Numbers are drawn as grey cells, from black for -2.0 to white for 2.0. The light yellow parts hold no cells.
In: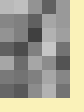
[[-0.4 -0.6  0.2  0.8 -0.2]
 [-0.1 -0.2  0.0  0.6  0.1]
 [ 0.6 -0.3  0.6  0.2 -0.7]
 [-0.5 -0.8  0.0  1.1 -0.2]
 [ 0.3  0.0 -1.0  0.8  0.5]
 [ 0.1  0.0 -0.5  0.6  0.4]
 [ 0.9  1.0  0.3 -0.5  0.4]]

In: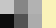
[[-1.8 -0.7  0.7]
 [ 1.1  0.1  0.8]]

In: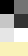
[[ 1.6  2.0]
 [ 1.1 -1.2]
 [-2.0 -0.2]]

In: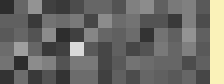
[[-1.2 -0.3 -1.1 -0.7 -1.2 -0.3 -0.3 -1.0 -0.5 -0.8 -0.4 -0.5 -0.6 -0.4
  -0.9]
 [-0.2 -1.3  0.2  0.0 -0.7 -0.1 -0.1 -0.9 -0.6 -0.2 -0.3 -0.4 -0.4 -0.8
  -0.5]
 [-0.3  0.5 -0.4 -1.1 -1.0  1.4 -0.6 -0.9 -0.5 -0.9 -0.7 -0.1 -0.4  0.0
  -0.6]
 [-0.6 -0.4 -0.7  0.2 -1.3 -1.0  0.1 -0.4 -0.5 -0.3 -1.2 -0.2 -0.5  0.3
  -0.5]
 [-0.5 -0.5 -1.1 -0.2 -0.3 -0.1 -0.9  0.2 -0.3 -0.2 -0.7 -0.7 -1.1  0.0
  -0.8]
 [-1.3 -0.4  0.3 -1.0 -1.1 -0.8 -0.4 -0.4 -0.7  0.0  0.2 -0.5 -0.1  0.0
  -0.6]]

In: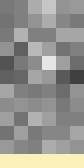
[[ 0.4  0.1  0.0  0.7  0.5  0.3]
 [-0.2  0.5 -0.1  0.1  0.1  0.6]
 [ 0.5 -0.2  0.8  0.5  0.0  0.0]
 [ 0.2  0.3  0.2  0.3 -0.1  0.2]
 [ 0.6  0.0 -0.1  0.0 -0.3  0.3]
 [-0.5 -0.4  0.6  0.4 -0.6 -1.0]
 [-0.7 -0.1  0.2  1.6  0.5 -0.3]
 [ 0.3 -0.5  0.9  0.5 -0.2  0.0]
 [-0.1  0.8  0.0  0.0  0.6  0.6]
 [-0.2  0.0  0.3  0.7  0.1 -0.1]
 [-0.1  0.0  0.7  1.1  0.3  0.4]]

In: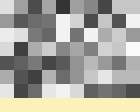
[[ 1.6 -0.9 -0.3  1.6  1.8  1.4 -0.5 -0.2 -0.4 -0.8]
 [ 0.7 -0.7 -1.0  0.8 -0.3  0.3  1.1  1.6  0.9  0.9]
 [-0.7 -0.5 -0.1 -0.9 -0.6  0.3  0.9  0.4 -0.2  0.8]
 [ 1.4 -1.0  0.7  1.2  0.1  0.6  0.0  1.3  1.1  1.9]
 [ 1.7  1.5 -0.1 -0.4  1.8 -0.2  1.8  0.7  1.2  0.4]
 [ 0.4 -0.6 -0.3 -0.2  1.8  1.3 -0.8  1.1 -0.7  1.8]
 [ 1.5  0.5 -0.8  0.6 -1.2  0.5  0.1 -0.9  1.1  1.1]]

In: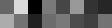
[[ 0.7 -0.2 -1.5 -0.3 -0.1 -0.8 -1.0 -0.2]
 [-0.4  1.4 -2.0 -0.1 -0.9  0.4 -1.2 -1.4]]
